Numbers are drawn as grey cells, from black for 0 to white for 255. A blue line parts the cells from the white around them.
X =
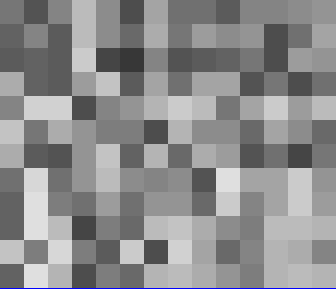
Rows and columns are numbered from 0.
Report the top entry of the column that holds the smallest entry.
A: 77
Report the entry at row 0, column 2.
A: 132
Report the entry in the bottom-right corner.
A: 180
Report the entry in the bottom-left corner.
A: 98
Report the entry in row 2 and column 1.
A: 98
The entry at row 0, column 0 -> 118
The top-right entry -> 148
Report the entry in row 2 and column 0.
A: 91
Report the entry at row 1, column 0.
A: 98
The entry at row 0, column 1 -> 83
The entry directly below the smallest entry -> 91
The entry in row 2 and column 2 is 91

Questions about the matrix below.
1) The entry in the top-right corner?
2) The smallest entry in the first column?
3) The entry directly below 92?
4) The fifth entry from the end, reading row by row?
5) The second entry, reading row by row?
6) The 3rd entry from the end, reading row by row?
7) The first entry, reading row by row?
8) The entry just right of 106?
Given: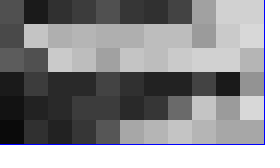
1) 209
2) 10
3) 26
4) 181
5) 26
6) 181
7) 80
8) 196

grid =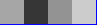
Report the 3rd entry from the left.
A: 147
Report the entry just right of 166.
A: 54
